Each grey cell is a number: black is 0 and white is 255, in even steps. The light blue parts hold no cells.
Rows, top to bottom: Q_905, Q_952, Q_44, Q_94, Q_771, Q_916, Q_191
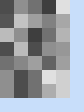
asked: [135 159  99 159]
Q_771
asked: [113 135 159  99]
Q_771
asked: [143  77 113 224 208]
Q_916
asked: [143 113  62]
Q_905
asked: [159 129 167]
Q_952
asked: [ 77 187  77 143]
Q_94
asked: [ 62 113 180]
Q_44

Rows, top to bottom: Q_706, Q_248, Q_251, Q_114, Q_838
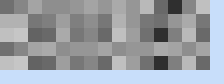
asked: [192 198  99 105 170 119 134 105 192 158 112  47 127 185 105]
Q_251
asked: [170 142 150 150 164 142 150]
Q_114
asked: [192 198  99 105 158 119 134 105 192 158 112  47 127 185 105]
Q_838
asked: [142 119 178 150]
Q_248
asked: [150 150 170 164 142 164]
Q_114
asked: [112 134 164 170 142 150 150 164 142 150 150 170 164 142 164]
Q_114

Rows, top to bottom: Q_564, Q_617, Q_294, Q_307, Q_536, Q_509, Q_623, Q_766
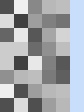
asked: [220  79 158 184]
Q_766
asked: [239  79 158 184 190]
Q_623
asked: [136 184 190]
Q_564

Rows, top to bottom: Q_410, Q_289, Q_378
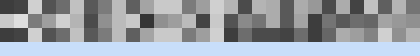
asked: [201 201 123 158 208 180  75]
Q_410
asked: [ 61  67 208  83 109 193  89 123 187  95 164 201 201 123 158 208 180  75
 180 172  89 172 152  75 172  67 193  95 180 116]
Q_410
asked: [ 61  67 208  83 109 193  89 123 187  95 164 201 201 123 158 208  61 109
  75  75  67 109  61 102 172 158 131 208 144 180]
Q_378
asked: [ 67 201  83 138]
Q_289
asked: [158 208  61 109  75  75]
Q_378
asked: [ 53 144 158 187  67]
Q_289

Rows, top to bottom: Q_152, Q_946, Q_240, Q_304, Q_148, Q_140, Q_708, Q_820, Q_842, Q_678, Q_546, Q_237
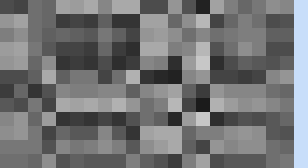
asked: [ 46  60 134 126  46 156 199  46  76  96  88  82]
Q_148
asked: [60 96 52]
Q_946
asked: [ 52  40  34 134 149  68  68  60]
Q_140

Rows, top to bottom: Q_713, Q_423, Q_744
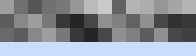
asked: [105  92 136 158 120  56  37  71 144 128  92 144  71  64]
Q_744
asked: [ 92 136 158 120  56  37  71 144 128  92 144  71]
Q_744
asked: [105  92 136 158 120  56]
Q_744

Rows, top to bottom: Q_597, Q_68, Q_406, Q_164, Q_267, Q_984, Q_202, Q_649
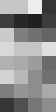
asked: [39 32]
Q_68
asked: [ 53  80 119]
Q_649
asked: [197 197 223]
Q_164
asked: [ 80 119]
Q_649
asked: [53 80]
Q_649
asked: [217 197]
Q_164

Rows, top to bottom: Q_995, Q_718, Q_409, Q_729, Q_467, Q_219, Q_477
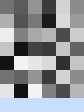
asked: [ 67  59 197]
Q_729
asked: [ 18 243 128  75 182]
Q_477
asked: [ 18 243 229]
Q_467

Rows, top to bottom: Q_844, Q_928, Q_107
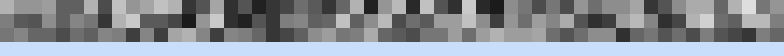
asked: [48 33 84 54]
Q_928
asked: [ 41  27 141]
Q_844
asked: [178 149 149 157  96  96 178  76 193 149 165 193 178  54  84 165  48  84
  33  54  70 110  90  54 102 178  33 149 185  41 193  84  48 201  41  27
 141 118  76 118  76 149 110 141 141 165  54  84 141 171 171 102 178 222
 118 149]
Q_844

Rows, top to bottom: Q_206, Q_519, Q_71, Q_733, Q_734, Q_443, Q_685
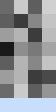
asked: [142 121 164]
Q_733
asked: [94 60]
Q_519
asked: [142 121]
Q_733

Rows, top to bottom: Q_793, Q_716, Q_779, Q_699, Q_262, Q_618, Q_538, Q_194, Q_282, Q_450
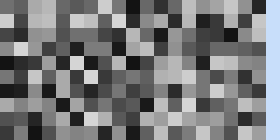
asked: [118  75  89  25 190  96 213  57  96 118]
Q_194
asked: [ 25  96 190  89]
Q_450
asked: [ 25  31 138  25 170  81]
Q_538

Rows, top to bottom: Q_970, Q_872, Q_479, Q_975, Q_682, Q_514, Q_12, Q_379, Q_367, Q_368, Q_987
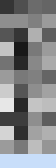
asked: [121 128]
Q_514
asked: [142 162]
Q_12

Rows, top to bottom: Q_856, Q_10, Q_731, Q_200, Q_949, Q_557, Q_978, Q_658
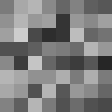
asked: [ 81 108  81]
Q_658
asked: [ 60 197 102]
Q_949
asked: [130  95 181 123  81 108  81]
Q_658
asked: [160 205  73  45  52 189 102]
Q_731
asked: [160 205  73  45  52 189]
Q_731
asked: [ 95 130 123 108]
Q_200

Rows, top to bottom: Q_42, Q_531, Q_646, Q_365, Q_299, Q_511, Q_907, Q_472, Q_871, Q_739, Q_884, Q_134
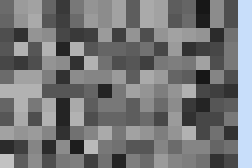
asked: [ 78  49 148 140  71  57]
Q_646
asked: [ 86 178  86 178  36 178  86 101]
Q_365
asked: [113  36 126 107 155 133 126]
Q_134
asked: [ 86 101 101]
Q_365
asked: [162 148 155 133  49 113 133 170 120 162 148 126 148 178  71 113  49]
Q_739
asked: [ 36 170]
Q_472

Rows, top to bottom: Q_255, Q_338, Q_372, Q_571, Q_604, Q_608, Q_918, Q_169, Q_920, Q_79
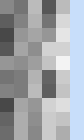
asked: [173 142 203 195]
Q_920
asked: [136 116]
Q_255
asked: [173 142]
Q_920
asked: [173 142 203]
Q_920

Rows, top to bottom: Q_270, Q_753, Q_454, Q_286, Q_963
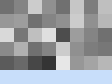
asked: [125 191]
Q_270
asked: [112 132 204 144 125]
Q_286
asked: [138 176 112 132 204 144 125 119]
Q_286
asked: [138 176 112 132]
Q_286
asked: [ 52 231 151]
Q_963
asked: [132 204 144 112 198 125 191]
Q_270

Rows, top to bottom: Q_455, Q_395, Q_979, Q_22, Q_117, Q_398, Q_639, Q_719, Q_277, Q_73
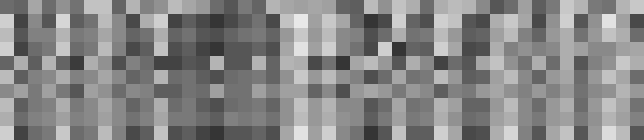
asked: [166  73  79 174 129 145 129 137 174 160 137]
Q_22
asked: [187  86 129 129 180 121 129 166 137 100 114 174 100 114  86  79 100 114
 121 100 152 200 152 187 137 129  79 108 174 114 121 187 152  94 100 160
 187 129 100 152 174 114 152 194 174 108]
Q_979
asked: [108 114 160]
Q_277
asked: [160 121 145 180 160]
Q_277
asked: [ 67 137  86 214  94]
Q_395
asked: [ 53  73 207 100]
Q_395

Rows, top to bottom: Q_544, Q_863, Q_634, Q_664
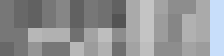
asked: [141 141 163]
Q_664
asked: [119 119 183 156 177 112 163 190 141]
Q_664
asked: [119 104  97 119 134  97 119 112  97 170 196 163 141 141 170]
Q_544
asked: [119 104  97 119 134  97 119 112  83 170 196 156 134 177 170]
Q_863

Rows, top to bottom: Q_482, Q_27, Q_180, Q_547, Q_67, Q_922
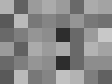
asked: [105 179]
Q_547
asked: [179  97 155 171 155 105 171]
Q_482

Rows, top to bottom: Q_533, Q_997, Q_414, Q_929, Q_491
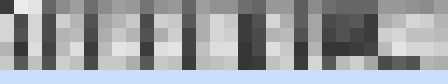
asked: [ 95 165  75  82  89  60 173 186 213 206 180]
Q_997
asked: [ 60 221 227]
Q_929
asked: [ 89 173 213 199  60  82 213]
Q_997
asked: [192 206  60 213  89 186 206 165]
Q_491
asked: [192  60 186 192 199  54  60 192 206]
Q_491
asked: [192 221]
Q_929
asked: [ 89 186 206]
Q_491

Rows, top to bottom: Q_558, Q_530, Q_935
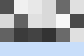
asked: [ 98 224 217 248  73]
Q_530
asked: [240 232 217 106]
Q_558
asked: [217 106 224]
Q_558
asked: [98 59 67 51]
Q_935

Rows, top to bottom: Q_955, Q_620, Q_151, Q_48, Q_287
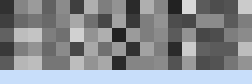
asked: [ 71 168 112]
Q_48
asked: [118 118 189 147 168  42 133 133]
Q_287
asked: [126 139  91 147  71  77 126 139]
Q_151
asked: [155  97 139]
Q_955
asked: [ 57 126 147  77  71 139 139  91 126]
Q_620
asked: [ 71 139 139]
Q_620

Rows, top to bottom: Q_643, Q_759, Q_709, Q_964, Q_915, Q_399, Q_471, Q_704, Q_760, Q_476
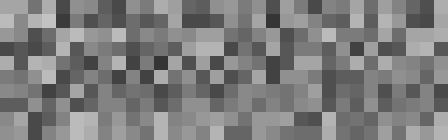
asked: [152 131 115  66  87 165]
Q_915
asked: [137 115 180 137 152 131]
Q_476

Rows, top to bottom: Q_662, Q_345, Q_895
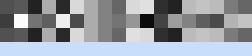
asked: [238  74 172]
Q_345
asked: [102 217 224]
Q_662
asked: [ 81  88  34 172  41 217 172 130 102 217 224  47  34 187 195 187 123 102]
Q_662
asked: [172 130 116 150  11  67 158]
Q_345

